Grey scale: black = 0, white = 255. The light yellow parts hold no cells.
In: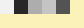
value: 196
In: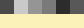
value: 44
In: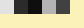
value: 179
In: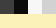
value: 247
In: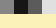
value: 91
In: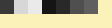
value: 79
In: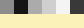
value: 244
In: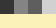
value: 94
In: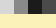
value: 27
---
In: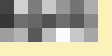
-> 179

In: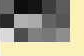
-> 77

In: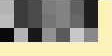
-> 179

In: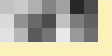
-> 182

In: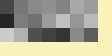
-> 177

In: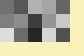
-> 107

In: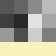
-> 78
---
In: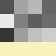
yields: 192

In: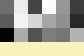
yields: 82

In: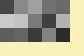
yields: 58

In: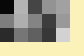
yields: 96

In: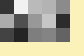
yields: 126

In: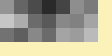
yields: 136

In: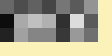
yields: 133

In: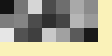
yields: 63

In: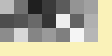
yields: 133
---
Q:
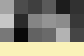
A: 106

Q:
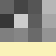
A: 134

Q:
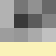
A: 151

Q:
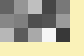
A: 169

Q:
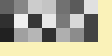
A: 175

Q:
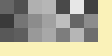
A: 125
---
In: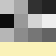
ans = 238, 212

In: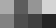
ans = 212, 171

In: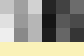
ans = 238, 224

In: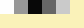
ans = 254, 202

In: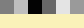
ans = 228, 190

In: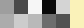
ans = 246, 212

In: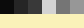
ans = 211, 151
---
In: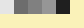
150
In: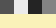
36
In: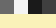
26
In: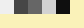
210
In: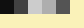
174
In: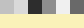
240
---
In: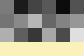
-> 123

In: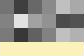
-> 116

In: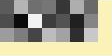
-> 91

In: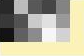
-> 41

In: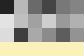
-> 35

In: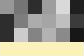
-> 151

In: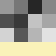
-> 153

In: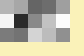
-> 181
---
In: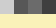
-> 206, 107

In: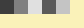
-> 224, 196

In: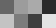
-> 227, 195

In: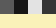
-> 227, 90

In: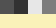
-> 231, 125

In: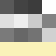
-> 254, 238

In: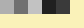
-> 194, 175

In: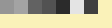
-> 228, 163

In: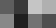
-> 197, 176
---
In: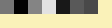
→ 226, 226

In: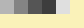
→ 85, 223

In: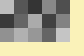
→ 171, 197

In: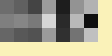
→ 214, 214

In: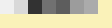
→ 113, 240

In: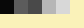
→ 73, 216

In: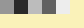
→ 188, 237

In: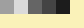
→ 101, 218

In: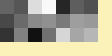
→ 144, 249
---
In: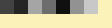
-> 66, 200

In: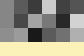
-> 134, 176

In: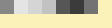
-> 135, 115

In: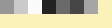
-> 150, 165

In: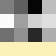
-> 126, 174

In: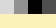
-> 217, 78
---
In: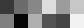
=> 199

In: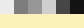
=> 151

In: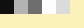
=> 179

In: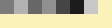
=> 144

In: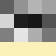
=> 180

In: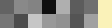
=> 160

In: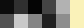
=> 141
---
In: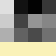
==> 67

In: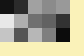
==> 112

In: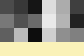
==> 233

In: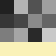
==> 70

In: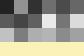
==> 233

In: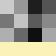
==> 195

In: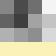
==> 62

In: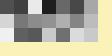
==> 175

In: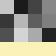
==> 183
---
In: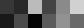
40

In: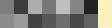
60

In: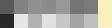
130

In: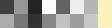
151

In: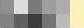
221

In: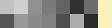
207

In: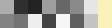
47

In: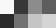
55
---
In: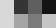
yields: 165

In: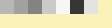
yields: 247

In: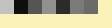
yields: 43

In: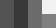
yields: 56

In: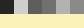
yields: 113

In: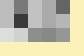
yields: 142
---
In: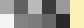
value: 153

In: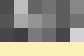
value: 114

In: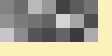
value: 79

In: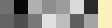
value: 42

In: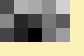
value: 91

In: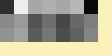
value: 125

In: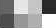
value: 42
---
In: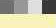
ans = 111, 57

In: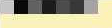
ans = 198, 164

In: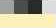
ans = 161, 219

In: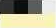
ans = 49, 235

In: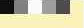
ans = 15, 76

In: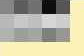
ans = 134, 150
